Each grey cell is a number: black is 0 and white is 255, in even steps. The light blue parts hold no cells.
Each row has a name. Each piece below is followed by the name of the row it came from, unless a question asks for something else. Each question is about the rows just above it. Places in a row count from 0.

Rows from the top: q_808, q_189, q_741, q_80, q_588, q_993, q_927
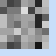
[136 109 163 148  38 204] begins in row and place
q_80, 1
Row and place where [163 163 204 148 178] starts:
q_588, 0
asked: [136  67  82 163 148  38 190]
q_808

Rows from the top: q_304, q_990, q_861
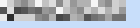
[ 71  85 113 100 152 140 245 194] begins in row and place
q_990, 2
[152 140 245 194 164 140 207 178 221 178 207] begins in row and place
q_990, 6
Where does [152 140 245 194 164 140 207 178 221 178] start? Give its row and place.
q_990, 6
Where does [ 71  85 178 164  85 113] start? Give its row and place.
q_861, 8
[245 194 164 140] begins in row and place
q_990, 8
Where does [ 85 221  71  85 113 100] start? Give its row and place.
q_990, 0
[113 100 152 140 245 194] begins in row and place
q_990, 4

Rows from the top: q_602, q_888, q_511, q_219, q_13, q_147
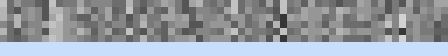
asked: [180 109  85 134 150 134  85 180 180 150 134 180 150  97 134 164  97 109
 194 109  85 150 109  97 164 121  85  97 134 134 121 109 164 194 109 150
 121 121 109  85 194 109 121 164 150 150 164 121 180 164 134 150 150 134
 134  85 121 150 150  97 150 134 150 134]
q_888
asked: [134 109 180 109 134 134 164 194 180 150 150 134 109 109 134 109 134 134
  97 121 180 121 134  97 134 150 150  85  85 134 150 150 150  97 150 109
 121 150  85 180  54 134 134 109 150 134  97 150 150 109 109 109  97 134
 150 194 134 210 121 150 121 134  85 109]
q_219

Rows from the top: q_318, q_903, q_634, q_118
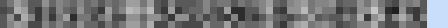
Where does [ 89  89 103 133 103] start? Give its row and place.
q_318, 26
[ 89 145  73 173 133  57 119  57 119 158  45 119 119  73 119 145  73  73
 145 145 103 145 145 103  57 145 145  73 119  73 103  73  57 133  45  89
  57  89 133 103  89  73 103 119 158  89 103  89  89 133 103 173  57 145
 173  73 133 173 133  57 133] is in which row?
q_634
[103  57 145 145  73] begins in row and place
q_634, 23
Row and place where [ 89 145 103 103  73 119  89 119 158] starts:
q_118, 10

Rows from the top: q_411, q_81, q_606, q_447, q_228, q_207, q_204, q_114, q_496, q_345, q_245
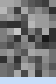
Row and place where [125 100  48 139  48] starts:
q_207, 0
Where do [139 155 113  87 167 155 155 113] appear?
q_114
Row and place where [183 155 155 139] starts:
q_447, 4
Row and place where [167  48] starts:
q_228, 6
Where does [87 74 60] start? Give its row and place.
q_411, 4
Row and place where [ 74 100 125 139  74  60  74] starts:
q_204, 1
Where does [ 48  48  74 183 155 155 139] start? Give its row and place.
q_447, 1

